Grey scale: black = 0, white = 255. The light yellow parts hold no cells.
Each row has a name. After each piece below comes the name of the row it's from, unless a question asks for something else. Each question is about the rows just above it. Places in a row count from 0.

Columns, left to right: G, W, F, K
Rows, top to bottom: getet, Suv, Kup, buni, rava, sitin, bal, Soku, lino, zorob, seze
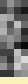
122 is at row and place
sitin, 2
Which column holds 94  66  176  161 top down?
G
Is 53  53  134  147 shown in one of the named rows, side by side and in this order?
yes
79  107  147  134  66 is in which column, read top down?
W

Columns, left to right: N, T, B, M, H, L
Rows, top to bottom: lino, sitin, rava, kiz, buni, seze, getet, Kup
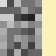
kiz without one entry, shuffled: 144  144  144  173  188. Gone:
131
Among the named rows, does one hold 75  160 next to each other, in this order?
no
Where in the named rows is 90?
buni, 3

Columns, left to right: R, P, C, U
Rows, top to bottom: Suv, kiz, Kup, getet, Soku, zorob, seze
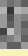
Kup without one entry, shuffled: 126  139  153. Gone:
81
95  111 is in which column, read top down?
U

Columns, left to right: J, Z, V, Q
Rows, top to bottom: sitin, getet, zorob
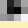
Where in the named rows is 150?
zorob, 0
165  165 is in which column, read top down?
J
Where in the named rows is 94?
sitin, 2
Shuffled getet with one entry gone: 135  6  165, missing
20

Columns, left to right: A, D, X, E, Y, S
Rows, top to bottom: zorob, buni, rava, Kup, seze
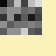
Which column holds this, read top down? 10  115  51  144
A
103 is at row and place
buni, 3
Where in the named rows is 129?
Kup, 4
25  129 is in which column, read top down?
Y
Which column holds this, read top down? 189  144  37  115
X

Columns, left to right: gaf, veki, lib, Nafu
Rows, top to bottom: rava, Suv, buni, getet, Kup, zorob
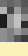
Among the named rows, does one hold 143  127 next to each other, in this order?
yes
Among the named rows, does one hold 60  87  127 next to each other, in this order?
no
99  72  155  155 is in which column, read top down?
veki
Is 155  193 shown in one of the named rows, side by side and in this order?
yes
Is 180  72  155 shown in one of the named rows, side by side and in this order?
yes

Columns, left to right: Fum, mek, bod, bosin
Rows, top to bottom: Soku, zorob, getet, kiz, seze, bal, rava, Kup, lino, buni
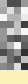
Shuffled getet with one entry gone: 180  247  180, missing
234
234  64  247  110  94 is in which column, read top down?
bosin
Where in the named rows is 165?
zorob, 0
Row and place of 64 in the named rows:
kiz, 3

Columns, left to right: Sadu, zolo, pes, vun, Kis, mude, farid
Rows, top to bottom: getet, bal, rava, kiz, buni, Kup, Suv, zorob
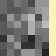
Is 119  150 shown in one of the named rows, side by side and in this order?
yes
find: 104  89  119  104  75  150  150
getet
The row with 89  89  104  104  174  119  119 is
buni
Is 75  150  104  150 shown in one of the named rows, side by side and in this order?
yes
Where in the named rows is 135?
kiz, 5
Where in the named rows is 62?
Suv, 6
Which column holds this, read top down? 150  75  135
mude

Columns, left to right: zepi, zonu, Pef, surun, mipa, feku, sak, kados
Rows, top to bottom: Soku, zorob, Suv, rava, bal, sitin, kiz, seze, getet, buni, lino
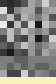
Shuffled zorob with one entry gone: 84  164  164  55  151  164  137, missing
221
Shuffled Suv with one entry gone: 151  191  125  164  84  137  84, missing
178
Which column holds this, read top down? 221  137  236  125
zepi
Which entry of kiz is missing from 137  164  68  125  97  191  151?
112

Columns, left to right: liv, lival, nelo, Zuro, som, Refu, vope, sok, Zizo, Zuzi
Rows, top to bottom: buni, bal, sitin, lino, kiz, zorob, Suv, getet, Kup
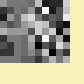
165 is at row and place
zorob, 8
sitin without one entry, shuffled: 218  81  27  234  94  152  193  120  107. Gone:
67
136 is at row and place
getet, 4

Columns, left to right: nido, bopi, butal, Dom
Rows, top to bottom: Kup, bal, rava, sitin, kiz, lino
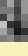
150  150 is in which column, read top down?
Dom
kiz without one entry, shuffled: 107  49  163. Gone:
23

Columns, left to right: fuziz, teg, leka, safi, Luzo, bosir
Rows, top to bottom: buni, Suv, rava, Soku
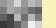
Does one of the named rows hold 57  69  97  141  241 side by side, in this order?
yes
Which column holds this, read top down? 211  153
leka
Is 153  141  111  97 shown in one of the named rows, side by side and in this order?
yes
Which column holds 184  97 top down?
leka

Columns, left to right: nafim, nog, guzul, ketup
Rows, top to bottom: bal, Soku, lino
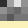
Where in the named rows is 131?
Soku, 3
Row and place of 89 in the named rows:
lino, 1
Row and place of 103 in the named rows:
Soku, 2
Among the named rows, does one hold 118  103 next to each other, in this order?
yes
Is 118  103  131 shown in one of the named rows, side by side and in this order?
yes
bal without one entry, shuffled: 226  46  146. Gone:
161

